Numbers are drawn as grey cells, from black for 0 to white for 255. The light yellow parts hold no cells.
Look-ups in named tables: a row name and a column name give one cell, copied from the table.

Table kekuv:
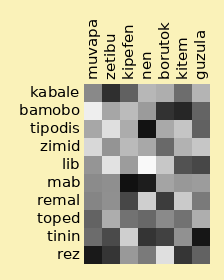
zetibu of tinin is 74
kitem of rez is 53
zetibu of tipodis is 223
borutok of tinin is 65
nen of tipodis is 18
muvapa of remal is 133
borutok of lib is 199
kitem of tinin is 145
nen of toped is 104
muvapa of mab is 139
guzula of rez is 98
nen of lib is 249
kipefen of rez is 153
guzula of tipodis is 97
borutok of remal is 60
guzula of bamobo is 100
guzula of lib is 71
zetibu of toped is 173
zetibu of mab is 143
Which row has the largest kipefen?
tinin

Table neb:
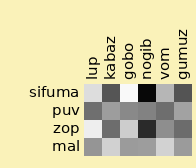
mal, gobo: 155
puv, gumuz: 162
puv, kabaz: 157
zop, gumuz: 108
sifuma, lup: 221
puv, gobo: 137
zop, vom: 142
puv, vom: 110
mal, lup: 149
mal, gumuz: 155
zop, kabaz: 109
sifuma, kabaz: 85
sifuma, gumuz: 84
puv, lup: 111

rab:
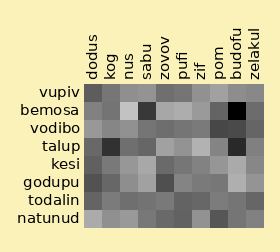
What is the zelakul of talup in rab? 128
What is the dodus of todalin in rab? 100
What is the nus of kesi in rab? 151
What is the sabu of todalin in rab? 115
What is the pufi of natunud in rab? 98
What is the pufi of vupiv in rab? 117
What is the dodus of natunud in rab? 171
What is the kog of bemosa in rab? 116
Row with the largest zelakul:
godupu

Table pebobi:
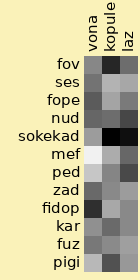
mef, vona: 241
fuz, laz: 159
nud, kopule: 109
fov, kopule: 38
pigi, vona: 184
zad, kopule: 137
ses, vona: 115
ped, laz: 73
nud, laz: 71
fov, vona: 135
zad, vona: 105
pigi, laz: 152
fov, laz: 109
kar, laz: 137
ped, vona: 198
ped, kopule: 133
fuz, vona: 120
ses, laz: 167

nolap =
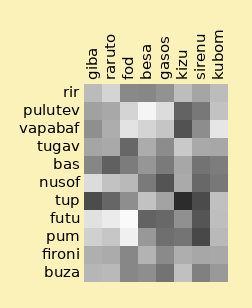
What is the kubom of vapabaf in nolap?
230
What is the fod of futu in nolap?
250
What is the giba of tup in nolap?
76
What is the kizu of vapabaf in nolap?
82
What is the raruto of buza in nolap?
185
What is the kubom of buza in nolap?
153
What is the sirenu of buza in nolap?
128
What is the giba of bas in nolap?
134
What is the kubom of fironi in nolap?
168
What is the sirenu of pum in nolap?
72
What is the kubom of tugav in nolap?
167
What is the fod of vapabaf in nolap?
227
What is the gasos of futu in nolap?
104
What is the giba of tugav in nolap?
165
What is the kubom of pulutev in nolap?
194
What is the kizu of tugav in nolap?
201
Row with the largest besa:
pulutev

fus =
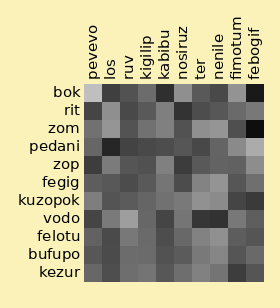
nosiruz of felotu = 104
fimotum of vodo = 120
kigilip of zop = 81
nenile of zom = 149
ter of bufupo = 121
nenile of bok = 73
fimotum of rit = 106
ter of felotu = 130
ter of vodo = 54
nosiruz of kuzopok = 121
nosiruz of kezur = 110
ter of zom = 143
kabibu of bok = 47
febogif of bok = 25
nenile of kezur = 116
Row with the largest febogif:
pedani

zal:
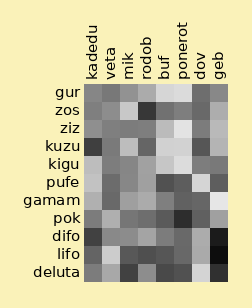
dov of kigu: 125
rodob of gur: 171
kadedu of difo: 65
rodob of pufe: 160
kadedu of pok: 124
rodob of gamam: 171
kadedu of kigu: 189
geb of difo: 27
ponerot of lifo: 104
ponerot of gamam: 97
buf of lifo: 86
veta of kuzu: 122
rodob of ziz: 126
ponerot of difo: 105
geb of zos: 173

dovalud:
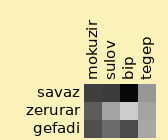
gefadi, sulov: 107
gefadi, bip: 76
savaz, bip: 8
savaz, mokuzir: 63
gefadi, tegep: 168
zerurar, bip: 204
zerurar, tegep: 163
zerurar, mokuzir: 92
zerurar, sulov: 163
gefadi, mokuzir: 79
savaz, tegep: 150

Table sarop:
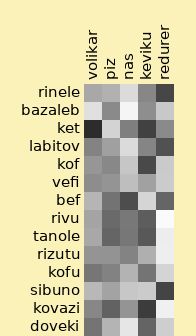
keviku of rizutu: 175
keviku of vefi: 161
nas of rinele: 219
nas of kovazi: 148
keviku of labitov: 133
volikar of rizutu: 148
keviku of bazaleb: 142
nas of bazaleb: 245
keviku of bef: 213
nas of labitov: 219
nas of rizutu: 131
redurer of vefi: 203
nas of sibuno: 199
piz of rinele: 177
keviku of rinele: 135
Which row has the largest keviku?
bef

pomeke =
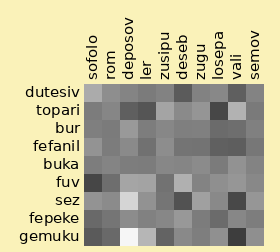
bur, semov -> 128
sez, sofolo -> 147
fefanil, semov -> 119
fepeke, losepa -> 107
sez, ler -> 146
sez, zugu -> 160
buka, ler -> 124
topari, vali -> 178
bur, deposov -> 153
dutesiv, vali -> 95
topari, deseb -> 138
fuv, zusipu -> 114
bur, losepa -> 107
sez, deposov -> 213
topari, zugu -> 149
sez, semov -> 150

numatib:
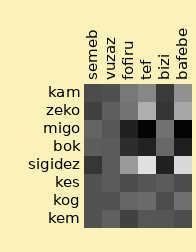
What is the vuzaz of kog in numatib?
81
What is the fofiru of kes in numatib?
76
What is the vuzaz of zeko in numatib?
95
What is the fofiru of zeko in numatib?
114
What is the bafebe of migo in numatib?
4
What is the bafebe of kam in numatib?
145
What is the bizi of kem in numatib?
85
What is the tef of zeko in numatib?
174
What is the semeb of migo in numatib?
100
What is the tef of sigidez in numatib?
224
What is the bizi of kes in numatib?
91

